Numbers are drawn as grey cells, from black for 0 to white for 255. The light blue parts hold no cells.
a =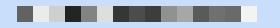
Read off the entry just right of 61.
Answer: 145
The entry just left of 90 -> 167
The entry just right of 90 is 112
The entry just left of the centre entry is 54

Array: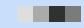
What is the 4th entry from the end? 222
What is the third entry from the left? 49
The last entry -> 123

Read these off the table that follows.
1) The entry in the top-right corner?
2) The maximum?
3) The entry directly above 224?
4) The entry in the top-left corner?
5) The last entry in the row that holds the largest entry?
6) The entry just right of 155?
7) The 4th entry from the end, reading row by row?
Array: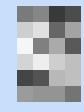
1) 76
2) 246
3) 134
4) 122
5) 89
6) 148
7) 155

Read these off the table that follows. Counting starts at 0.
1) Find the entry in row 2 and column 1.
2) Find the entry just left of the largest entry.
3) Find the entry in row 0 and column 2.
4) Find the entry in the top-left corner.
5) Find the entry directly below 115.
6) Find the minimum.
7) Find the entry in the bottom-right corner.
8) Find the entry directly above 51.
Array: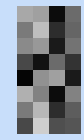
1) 152
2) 72
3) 12
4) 168
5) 51
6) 5
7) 85
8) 115

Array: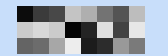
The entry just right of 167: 237
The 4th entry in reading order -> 196
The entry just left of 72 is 59
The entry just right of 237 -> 28
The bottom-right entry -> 122
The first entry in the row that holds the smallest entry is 203
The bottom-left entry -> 100
